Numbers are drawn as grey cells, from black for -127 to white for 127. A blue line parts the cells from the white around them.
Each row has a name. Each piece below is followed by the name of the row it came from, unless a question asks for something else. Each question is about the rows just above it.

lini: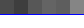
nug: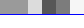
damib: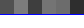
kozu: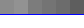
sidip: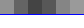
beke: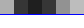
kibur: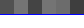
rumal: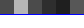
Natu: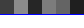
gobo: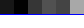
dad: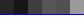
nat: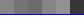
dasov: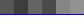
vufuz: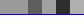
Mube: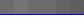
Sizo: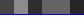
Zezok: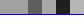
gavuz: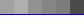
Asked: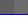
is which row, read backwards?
kozu
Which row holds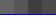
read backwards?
lini
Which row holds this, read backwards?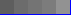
kozu
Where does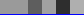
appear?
vufuz
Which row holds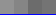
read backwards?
nat

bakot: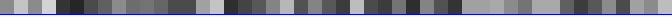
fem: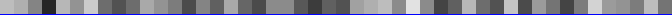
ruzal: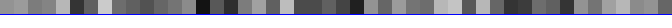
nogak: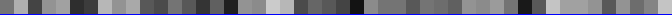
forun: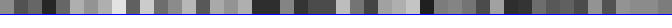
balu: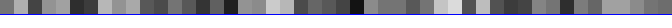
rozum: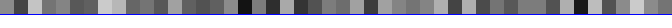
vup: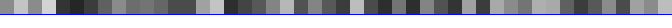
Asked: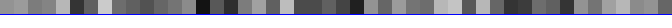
ruzal
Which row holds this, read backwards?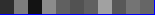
rozum

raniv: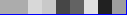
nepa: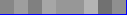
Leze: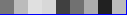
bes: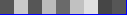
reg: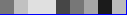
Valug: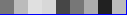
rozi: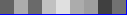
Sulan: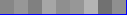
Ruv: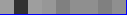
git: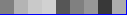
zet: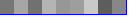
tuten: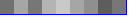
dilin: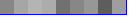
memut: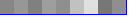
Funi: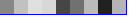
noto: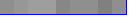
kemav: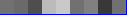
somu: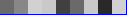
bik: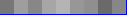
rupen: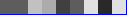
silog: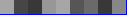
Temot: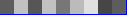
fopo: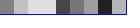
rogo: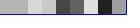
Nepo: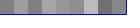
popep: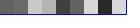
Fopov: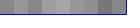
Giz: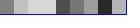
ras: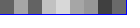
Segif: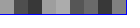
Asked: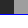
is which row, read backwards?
Giz
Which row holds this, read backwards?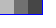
Funi
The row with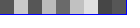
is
bes
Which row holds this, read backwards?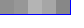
bik
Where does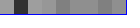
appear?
Ruv

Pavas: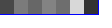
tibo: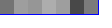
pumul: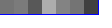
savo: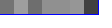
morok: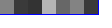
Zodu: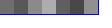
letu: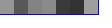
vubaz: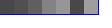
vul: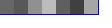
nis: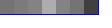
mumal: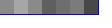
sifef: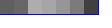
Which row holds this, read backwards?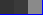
letu
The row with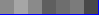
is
mumal
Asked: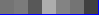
pumul
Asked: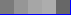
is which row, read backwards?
sifef
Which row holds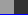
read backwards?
letu
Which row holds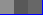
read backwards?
vul

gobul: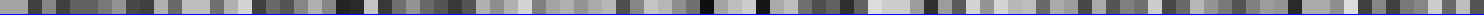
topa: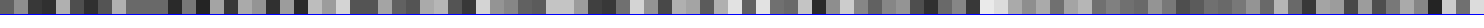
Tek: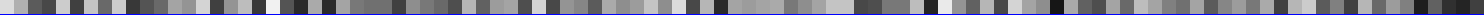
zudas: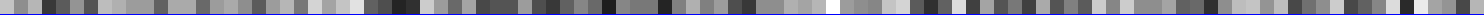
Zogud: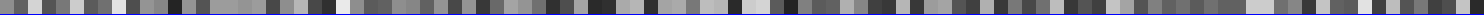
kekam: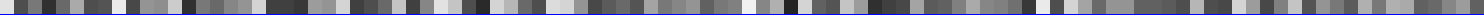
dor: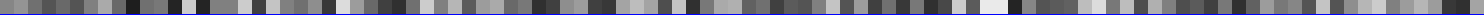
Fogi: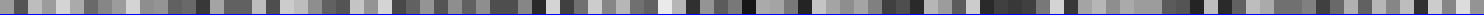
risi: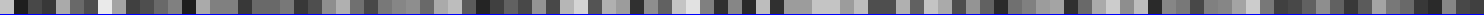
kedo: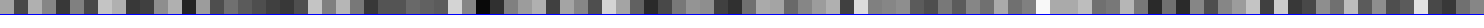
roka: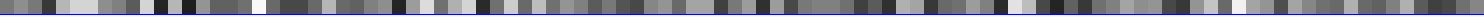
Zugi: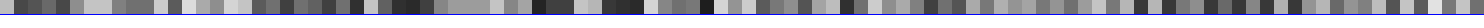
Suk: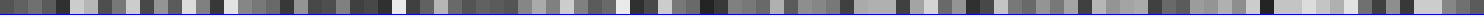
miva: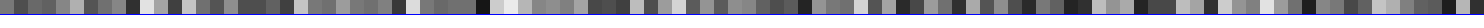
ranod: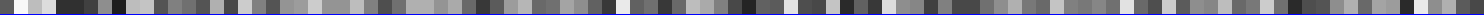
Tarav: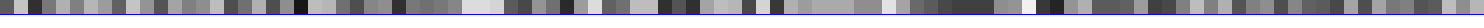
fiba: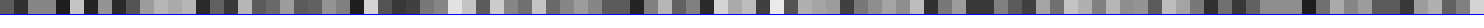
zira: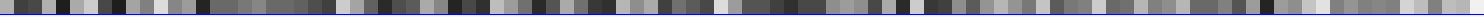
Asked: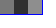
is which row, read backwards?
Tarav
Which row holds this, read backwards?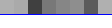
Suk
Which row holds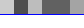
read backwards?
Fogi
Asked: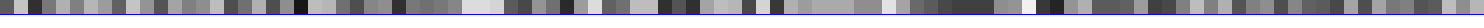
Tarav
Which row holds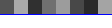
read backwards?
miva
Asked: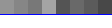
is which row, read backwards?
kekam
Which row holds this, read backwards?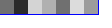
roka

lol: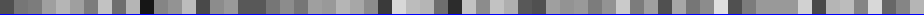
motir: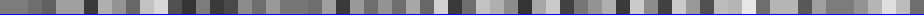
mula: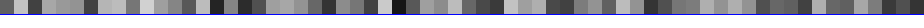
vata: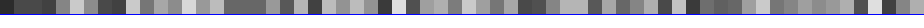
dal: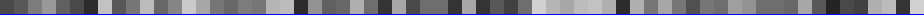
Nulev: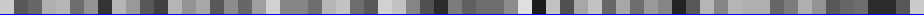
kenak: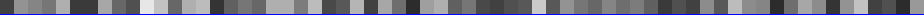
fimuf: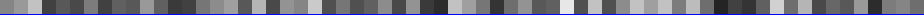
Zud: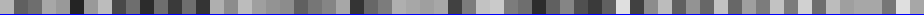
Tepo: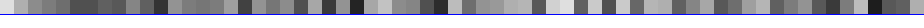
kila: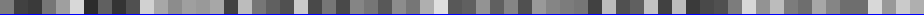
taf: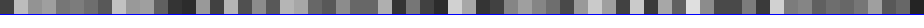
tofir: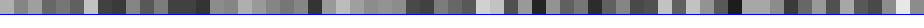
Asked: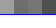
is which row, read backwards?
dal
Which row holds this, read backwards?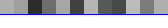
kenak
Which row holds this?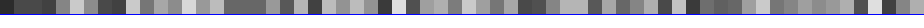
vata

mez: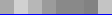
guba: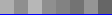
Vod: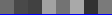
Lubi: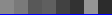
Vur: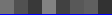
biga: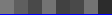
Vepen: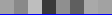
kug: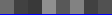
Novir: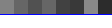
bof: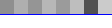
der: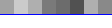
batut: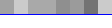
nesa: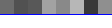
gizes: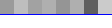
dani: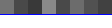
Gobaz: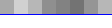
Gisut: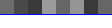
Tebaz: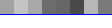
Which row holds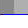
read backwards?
der
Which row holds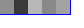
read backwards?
nesa
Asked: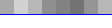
Gobaz
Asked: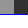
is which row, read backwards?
Lubi
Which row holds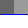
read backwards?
Gisut
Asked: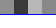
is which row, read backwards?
nesa

